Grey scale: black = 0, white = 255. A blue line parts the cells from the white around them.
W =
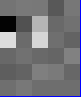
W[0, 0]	116
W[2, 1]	107
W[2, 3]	111
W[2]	[221, 107, 214, 111, 99]
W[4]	[94, 99, 127, 122, 103]
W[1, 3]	105
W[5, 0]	111

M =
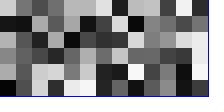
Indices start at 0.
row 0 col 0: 206
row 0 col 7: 29
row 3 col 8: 103
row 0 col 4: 184
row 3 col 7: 197
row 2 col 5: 72
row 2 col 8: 216
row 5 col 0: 5
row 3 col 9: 104
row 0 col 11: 242
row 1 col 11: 74
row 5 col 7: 100
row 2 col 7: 55
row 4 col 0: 172
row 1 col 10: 111
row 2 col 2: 33
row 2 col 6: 49
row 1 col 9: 132
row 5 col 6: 36
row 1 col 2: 170
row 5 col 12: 60
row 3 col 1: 97
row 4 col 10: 123
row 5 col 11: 19

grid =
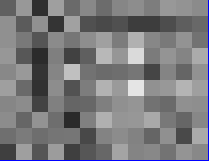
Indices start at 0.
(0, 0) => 96
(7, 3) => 110
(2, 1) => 121
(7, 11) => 102
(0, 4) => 106
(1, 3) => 52
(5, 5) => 125
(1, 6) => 73
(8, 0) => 111
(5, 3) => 141
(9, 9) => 136
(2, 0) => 144
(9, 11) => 148
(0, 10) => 152
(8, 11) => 73
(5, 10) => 152
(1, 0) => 144
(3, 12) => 171
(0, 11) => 147
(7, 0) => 140
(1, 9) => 61
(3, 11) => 132
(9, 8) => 132
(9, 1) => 159
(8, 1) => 123
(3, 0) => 151
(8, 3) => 117
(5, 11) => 180
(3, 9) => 123
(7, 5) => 128
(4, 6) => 107
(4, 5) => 114

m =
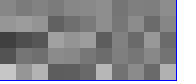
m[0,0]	135
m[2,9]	152
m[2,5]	157
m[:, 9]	[126, 107, 152, 136, 106]
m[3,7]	127
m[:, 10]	[141, 134, 107, 115, 177]
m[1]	[150, 156, 148, 97, 111, 122, 142, 119, 140, 107, 134]
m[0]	[135, 123, 130, 123, 135, 137, 142, 117, 127, 126, 141]
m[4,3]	93
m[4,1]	150
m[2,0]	64
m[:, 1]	[123, 156, 78, 117, 150]

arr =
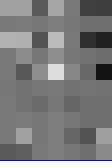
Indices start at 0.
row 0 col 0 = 162
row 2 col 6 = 34
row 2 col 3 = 188
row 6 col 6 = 112
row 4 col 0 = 120
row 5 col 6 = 114
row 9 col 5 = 111
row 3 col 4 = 119
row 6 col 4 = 102
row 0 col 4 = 120
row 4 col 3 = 220
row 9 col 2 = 121
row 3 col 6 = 108
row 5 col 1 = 114
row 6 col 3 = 118
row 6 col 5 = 111
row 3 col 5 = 114
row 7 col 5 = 111
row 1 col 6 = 111
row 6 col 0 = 121

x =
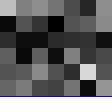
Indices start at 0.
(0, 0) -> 189
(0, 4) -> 76
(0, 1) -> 129
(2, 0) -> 44
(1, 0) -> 9
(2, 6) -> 17
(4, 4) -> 44
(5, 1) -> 124
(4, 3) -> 80
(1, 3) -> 1
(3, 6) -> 74
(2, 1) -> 14

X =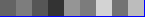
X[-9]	100
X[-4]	124
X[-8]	125
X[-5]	149

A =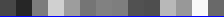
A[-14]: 71
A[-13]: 38
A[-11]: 208

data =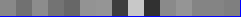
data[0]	136
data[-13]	140
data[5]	147
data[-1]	127

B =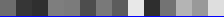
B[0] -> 109
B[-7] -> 92
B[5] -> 77
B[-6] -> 232

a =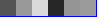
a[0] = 84
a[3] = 39
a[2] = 218
